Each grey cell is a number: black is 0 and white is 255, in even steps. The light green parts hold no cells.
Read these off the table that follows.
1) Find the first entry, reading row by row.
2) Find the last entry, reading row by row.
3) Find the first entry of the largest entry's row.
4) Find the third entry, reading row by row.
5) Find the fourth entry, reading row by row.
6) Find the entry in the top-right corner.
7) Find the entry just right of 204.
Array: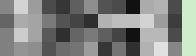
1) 134
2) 134
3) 128
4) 156
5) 75
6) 75
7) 164

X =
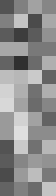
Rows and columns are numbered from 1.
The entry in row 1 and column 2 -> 128
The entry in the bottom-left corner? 99
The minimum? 48
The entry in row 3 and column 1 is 91
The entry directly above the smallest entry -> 168
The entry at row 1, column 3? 162
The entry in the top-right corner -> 134
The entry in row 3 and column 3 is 91
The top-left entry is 83
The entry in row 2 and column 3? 75
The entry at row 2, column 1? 128

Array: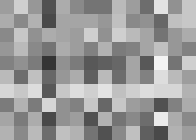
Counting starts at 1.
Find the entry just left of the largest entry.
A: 88
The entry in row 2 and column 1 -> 172
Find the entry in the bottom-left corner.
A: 178
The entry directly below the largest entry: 221
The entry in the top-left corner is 157
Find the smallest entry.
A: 52
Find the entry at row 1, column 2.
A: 207
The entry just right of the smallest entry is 145
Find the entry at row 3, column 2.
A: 199
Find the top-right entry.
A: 199
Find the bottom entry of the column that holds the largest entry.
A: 73
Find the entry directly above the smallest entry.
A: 116
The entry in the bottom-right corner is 157
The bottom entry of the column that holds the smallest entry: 109
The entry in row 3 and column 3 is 145
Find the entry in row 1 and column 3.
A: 151
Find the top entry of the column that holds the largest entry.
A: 227
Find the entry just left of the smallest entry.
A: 123
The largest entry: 243
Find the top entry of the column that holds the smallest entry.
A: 81
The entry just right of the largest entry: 116
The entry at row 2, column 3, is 178
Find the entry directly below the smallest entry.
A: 103
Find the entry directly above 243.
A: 192
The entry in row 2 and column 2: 137
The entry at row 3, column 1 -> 137

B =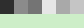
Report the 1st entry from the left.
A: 46
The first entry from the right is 197
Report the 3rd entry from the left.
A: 116

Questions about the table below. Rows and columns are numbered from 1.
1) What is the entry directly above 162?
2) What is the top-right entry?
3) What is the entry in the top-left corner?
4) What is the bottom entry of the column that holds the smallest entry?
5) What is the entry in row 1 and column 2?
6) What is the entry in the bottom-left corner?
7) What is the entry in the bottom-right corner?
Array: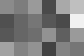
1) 87
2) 191
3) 139
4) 66
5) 125
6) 162
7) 118

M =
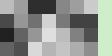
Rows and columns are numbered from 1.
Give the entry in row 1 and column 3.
46
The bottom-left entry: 99
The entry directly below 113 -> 150
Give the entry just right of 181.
196
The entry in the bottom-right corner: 142
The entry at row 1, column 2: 158
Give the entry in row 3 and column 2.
99
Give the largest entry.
223

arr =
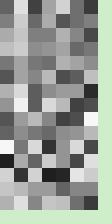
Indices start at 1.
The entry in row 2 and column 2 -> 204
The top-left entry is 99
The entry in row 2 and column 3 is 105
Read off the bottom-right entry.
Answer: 59
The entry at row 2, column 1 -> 127
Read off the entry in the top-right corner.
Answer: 59
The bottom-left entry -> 177
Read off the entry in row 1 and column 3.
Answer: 65
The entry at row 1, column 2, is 223
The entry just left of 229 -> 37
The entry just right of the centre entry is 185
